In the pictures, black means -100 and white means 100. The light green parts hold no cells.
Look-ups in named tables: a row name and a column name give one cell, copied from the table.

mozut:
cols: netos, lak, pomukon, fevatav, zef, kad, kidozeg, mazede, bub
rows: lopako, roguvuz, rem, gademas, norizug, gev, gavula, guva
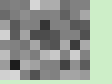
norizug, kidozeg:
33
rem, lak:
-30
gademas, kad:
-33
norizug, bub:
33
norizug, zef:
-26
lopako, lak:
1
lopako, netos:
-4
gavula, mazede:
13
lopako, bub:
1
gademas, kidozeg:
0
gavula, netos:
22
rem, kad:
1
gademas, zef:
-40
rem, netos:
25
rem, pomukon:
1
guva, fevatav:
-36
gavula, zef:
1
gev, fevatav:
-2
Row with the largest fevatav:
lopako

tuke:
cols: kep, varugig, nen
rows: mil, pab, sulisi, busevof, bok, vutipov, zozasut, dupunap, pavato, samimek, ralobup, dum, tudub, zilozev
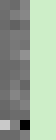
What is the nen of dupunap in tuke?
-5
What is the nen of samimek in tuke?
-7
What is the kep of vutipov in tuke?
-13
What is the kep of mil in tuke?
-11
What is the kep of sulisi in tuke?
-16
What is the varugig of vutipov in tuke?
-3
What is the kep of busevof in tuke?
-11
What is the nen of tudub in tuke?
-99
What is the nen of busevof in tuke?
-5
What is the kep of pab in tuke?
-14
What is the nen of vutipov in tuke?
14
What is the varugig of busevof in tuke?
-4
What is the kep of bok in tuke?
-12
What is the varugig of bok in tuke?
-6

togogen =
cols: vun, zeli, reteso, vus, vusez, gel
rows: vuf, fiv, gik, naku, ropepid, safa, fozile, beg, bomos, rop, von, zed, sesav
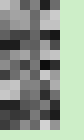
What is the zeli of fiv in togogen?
28
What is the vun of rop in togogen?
56
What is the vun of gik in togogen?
-6
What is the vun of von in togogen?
-73
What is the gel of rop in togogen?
-13
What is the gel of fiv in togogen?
59
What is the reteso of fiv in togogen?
26
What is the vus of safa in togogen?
-17
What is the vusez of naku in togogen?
-66
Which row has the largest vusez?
sesav

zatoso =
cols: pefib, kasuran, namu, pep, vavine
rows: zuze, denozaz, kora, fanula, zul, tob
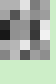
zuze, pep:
-3
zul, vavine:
26
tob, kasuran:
47
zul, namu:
80
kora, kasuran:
14
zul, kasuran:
43
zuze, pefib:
39
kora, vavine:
79
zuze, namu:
77
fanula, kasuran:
14
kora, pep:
-50
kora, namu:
15
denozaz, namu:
42
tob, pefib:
4
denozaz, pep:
12
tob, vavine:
11
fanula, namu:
19
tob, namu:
-34
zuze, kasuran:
40
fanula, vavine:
90

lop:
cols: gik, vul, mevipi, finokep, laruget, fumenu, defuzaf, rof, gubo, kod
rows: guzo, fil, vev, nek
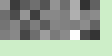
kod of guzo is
-24
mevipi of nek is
-45
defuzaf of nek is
8
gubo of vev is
10
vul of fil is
-40
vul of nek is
7
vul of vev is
4
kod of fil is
9
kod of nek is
-59
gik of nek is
-1
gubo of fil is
1
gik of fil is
-14
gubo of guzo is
-61
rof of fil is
37
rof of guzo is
36
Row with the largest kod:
fil

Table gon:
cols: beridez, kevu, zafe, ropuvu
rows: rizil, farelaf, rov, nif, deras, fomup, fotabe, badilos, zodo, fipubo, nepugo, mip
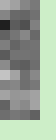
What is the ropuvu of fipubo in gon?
27
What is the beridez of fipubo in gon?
28
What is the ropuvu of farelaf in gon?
-11
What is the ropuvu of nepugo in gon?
28
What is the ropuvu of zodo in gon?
-6
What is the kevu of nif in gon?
-8
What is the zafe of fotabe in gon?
-26
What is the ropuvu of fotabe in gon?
-14
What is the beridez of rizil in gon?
38
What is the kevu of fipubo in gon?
18
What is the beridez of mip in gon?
-14
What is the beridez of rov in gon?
-76
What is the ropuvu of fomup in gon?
-11
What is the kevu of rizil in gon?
26
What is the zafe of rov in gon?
-37
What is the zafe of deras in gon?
-12
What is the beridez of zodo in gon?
2
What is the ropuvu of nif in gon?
-18

